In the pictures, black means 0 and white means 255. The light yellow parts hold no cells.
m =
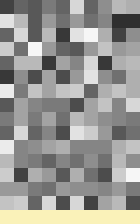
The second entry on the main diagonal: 185
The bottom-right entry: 76
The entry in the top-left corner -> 66
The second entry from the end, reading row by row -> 185
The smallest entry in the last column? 47
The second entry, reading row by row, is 100
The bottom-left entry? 195
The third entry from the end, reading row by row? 163
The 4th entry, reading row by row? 122
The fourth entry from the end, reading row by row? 66
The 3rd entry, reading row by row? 88
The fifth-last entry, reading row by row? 215
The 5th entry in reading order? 100
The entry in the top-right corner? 175

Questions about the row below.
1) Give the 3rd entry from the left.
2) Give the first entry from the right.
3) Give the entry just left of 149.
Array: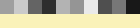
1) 100
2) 24
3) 179

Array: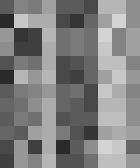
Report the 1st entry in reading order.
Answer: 91
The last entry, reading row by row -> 151
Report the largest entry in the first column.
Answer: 151
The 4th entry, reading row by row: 160
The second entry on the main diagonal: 200
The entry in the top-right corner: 142
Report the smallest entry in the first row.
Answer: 72
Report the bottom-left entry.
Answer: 63
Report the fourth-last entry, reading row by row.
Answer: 112
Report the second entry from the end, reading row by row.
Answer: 191
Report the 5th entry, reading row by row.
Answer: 91
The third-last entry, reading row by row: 191

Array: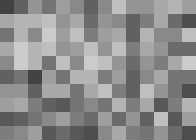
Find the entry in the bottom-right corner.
78
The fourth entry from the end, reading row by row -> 116
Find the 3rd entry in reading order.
148
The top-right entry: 158
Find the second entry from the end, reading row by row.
107
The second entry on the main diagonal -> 180
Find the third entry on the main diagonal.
137
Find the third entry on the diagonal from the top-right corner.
137
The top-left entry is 66
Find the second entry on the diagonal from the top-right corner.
107
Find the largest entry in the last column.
203
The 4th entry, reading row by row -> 116
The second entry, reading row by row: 97
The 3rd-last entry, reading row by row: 148
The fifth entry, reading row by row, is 158

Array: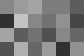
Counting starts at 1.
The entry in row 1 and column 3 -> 164
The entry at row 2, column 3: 135
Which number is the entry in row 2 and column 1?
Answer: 49
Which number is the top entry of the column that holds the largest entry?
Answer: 155
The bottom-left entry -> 81

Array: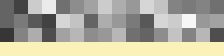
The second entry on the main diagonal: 122
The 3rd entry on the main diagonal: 173
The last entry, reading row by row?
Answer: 78
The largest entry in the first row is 235
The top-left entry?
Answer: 100
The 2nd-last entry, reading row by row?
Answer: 183
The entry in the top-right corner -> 112
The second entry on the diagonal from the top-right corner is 152
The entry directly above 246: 122
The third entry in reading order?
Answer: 204
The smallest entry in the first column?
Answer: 54
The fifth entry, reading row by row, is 112
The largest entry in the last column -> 162
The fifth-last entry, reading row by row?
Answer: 141

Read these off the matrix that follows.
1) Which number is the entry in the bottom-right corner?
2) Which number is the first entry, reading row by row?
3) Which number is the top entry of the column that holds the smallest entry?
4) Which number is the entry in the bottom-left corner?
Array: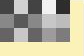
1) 124
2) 67
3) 45
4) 100

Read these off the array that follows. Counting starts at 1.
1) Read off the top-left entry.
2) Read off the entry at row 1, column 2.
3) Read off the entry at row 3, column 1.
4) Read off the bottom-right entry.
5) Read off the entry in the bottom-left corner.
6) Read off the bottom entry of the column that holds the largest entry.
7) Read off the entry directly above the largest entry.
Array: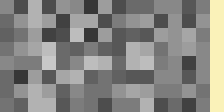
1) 136
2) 77
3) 97
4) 124
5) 115
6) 178
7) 189

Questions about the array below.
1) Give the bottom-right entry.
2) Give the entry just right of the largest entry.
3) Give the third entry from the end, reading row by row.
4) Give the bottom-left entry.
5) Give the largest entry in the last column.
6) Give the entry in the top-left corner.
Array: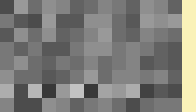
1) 120
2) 56
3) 109
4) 132
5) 153
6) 76

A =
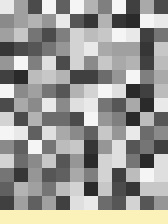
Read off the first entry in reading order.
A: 233
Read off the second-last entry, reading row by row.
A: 86
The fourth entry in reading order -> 245
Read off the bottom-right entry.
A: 150
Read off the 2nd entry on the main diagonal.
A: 160
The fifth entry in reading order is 96
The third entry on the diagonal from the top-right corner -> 233
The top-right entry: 75
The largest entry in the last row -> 233
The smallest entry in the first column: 54
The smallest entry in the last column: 64
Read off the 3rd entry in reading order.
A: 75
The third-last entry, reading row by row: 211
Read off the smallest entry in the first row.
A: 64
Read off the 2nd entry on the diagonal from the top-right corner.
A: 245
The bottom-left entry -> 64

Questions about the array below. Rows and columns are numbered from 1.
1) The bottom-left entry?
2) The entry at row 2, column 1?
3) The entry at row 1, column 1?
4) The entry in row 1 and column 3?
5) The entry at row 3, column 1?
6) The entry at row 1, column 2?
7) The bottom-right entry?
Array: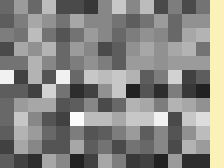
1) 93
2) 93
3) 104
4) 104
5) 125
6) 155
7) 45

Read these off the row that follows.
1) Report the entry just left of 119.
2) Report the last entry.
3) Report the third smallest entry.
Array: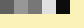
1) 151
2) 12
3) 119
